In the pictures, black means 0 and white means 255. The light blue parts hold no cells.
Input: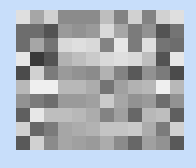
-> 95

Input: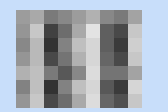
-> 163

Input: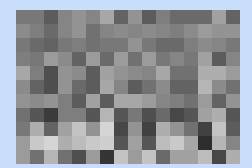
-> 92

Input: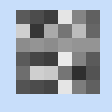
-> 90

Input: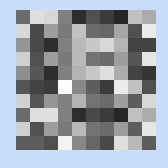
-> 172

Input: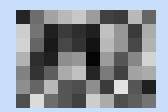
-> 171

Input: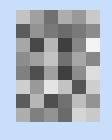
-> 207

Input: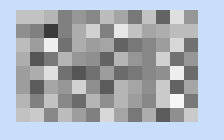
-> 165

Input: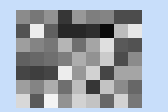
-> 165
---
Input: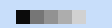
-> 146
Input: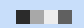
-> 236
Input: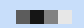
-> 129
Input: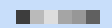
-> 221
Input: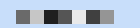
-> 31
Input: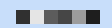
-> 92
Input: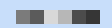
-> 216
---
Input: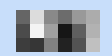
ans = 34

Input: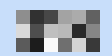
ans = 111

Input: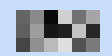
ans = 223

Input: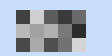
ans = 79

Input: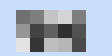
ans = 190

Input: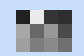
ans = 125

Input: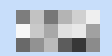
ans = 92
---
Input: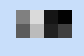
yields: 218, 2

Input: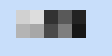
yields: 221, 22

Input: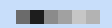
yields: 198, 29

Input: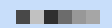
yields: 193, 47

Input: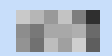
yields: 207, 47

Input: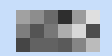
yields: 223, 46

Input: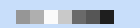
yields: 250, 30
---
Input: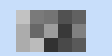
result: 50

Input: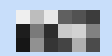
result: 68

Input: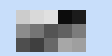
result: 104

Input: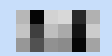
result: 139

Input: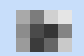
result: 59

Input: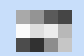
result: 49
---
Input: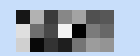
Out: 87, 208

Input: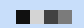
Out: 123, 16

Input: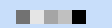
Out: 1, 114

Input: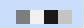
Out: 196, 125

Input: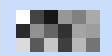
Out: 170, 219

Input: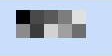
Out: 224, 139

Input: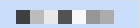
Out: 172, 63
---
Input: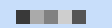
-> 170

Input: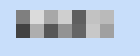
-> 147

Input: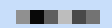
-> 94

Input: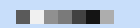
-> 122

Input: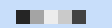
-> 164

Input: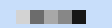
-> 108

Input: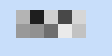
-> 145

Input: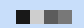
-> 24

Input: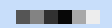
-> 49

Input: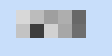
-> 61
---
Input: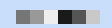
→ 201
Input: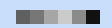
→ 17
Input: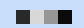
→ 11
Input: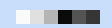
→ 54
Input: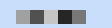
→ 120
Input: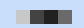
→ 106
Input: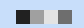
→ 110
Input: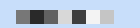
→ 197
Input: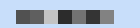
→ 130
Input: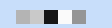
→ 149
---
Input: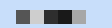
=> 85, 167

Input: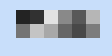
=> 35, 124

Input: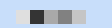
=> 223, 197

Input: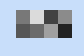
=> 120, 34

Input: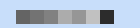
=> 100, 44

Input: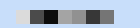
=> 219, 117

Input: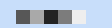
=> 87, 238

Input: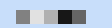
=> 129, 101
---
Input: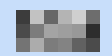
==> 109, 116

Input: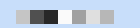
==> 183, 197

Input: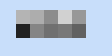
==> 152, 34

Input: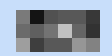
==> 56, 158

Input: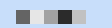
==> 193, 100

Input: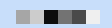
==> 239, 166

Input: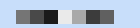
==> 96, 117

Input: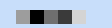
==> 212, 157

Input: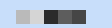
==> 70, 186
